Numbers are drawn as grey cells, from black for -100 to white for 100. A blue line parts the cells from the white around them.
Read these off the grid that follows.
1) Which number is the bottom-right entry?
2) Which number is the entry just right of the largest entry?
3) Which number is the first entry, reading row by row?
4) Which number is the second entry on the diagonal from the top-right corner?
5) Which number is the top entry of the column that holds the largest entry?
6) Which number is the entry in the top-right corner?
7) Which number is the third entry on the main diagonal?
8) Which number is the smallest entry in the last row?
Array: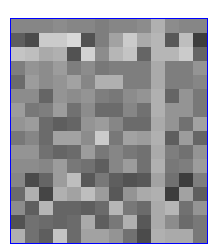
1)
-6
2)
-36
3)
5
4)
49
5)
5
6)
5
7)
33
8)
-41

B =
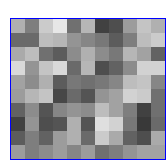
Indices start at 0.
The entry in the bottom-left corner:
22
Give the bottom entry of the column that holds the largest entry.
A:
22
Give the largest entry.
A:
81
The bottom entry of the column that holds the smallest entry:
27
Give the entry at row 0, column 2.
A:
59
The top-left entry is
38
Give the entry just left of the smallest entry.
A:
-6
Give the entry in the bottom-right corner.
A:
27
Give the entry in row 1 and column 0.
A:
-17
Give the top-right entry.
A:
38
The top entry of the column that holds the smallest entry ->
54
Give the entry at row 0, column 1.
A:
-1
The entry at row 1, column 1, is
-17
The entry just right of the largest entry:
-12
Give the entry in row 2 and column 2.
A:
-12
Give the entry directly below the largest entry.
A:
43
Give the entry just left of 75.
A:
-34
